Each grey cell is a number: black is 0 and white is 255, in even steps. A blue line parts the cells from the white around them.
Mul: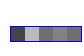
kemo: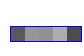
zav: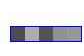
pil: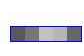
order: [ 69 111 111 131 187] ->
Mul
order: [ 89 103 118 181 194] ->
pil
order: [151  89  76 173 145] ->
kemo
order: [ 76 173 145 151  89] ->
kemo
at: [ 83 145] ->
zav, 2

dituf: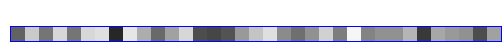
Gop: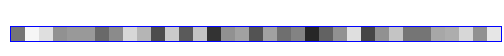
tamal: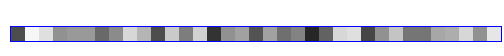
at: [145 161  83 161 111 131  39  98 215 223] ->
tamal, 15
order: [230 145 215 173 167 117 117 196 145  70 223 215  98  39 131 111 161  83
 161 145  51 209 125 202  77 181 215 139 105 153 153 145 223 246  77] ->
tamal

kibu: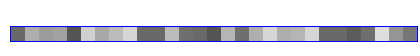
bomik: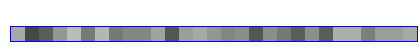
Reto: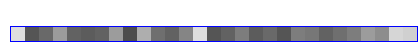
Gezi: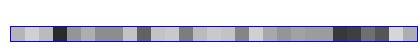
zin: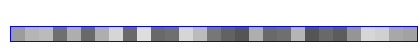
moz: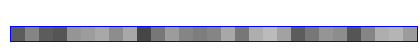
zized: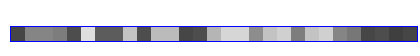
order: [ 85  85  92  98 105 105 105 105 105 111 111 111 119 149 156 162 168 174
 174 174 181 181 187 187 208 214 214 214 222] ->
zin
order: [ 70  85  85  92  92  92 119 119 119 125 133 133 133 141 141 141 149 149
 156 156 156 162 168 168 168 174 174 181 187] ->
bomik
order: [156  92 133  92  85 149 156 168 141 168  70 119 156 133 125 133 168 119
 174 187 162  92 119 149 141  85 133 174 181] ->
moz
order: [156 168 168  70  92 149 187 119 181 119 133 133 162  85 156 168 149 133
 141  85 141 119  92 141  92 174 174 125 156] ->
bomik

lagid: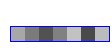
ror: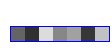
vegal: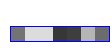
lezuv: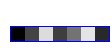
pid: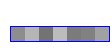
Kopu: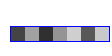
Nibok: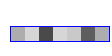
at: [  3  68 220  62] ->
lezuv, 0
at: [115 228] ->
lezuv, 4
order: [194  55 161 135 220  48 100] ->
ror
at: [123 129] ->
pid, 4

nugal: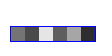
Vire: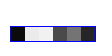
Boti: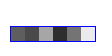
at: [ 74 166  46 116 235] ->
Boti, 1
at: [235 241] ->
Vire, 1
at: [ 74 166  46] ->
Boti, 1
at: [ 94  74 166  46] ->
Boti, 0
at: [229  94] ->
nugal, 2
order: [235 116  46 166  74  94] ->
Boti

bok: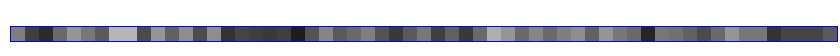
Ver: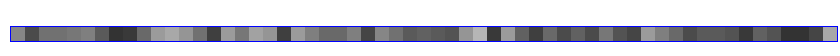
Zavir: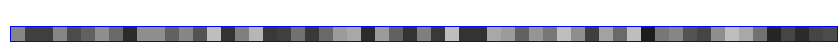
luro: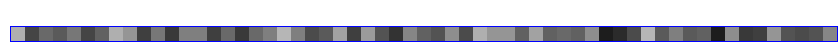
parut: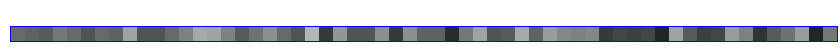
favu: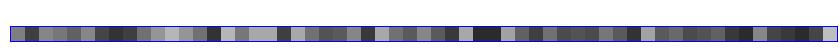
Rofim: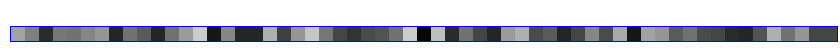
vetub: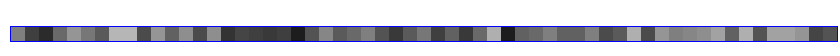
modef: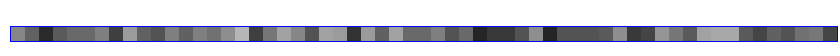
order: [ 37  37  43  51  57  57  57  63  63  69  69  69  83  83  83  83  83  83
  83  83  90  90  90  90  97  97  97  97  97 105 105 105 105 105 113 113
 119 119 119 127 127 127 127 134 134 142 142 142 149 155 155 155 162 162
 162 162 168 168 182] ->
modef
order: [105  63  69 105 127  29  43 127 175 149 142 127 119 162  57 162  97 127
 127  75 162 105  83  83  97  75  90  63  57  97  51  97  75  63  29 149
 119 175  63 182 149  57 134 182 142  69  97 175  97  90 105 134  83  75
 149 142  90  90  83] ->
vetub
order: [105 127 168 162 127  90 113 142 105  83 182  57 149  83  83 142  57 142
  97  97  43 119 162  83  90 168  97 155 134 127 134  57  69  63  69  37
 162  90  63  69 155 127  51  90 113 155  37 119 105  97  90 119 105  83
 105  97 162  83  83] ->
parut
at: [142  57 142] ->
parut, 26
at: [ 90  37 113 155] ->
Rofim, 9
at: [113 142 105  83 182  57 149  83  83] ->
parut, 17

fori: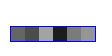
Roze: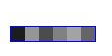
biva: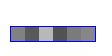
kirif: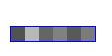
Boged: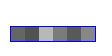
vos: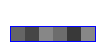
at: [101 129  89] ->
kirif, 2
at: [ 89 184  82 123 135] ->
biva, 1
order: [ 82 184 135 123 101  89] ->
Boged
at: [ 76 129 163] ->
Roze, 2
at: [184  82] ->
biva, 2
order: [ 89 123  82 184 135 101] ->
Boged
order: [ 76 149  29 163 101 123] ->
fori

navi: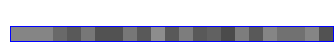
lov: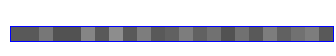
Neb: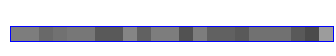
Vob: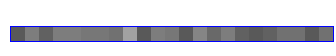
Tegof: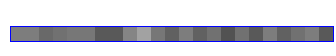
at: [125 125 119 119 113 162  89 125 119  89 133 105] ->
Vob, 3
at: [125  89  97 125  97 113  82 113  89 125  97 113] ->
lov, 9
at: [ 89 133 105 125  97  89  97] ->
Vob, 12
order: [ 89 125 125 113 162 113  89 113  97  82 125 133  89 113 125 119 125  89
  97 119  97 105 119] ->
Tegof
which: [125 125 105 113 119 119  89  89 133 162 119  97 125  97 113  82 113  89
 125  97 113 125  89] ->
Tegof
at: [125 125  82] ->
Neb, 10

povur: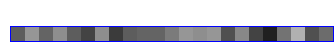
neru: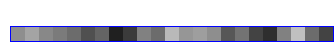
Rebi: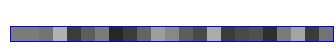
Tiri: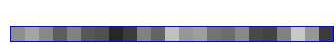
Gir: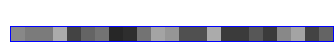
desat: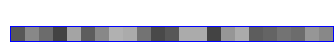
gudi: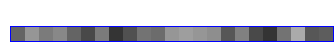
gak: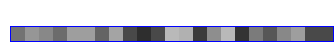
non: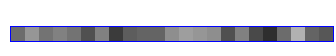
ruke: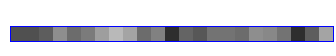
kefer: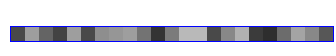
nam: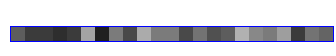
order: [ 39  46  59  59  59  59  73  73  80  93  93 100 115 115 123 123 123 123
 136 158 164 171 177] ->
Rebi
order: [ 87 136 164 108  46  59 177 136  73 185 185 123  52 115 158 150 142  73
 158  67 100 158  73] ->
kefer
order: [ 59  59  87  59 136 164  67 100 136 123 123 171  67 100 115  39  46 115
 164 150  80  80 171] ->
Gir
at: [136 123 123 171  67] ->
Gir, 0

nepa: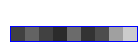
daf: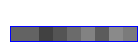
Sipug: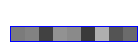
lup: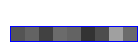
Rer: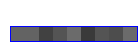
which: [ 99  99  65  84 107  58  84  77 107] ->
Rer

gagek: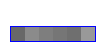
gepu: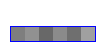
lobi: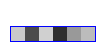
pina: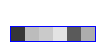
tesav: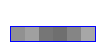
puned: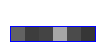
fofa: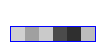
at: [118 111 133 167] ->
tesav, 2
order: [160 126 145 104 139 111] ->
gepu
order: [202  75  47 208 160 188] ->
fofa

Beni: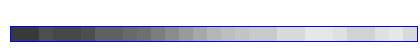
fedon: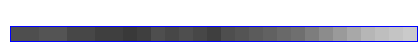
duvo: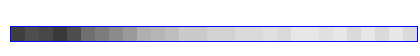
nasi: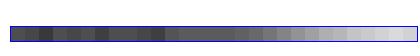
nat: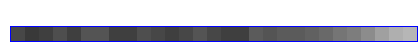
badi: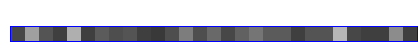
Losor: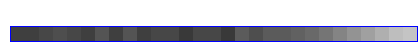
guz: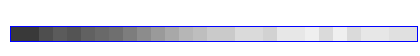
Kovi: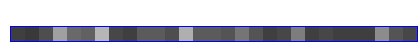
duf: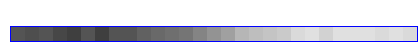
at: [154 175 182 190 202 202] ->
duvo, 8
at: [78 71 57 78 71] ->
nasi, 0
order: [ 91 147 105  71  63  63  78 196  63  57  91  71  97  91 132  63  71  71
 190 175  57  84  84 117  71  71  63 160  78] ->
Losor
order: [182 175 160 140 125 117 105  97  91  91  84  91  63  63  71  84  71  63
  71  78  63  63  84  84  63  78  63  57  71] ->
nat
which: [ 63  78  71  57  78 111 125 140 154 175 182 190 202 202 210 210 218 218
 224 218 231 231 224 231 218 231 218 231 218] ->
duvo
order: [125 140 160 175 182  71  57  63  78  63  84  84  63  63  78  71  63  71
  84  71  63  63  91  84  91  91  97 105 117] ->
nat
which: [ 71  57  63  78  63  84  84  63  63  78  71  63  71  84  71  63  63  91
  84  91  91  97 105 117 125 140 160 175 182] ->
nat

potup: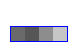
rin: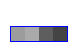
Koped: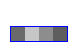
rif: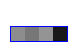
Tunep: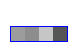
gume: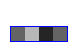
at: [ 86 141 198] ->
potup, 1
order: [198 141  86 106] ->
potup

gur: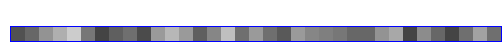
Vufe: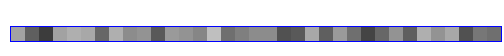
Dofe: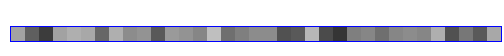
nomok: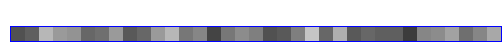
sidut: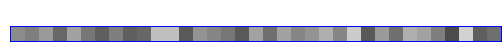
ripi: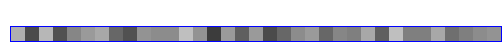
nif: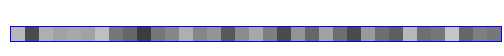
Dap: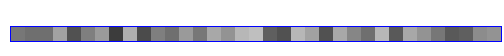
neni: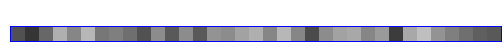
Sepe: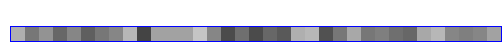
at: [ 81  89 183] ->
Dofe, 19
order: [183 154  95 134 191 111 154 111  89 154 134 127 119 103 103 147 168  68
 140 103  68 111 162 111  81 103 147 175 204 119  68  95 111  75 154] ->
gur
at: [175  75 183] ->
ripi, 0
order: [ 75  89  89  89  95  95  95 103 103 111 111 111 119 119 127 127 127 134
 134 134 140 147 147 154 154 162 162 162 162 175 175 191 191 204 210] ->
sidut
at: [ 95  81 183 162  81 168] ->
Dap, 18
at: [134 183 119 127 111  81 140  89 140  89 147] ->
neni, 4
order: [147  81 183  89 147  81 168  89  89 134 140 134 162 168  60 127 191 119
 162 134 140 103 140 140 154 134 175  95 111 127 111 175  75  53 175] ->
Dofe

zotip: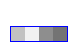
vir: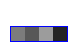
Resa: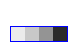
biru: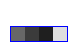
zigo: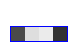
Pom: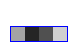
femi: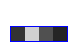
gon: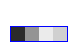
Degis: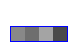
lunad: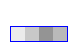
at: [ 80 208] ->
Pom, 2
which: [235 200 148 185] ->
lunad
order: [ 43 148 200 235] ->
Resa
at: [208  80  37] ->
femi, 1

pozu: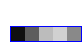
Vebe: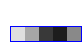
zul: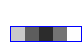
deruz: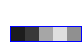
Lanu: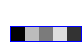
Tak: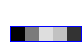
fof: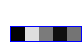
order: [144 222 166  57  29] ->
deruz
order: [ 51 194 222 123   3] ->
Tak
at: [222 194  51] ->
Tak, 2
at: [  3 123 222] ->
Tak, 0

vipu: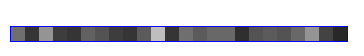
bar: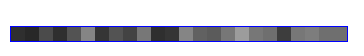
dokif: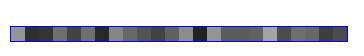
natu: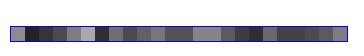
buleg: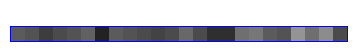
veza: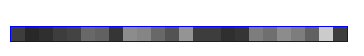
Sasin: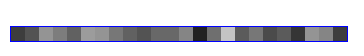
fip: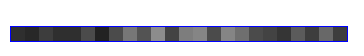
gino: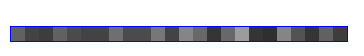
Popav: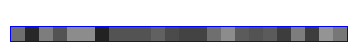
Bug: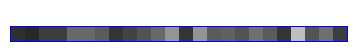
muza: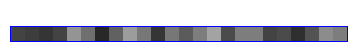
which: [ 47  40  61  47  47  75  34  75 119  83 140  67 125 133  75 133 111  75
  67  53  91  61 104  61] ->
fip
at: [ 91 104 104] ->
vipu, 13
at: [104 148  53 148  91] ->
Bug, 10
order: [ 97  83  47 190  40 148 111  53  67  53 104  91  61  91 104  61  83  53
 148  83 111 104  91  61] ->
Bug
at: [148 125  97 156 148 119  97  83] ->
Sasin, 2
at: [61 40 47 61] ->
veza, 0

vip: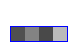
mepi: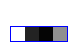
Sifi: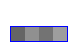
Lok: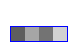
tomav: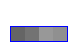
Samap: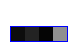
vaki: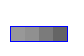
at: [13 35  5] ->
Samap, 0
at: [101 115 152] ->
tomav, 0
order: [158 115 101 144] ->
Sifi
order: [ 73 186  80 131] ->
vip
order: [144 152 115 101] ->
tomav
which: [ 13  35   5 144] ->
Samap

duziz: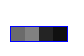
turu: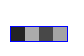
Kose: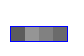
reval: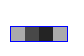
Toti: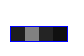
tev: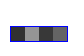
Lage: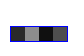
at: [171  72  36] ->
reval, 0
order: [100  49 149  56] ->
tev
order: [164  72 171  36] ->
turu

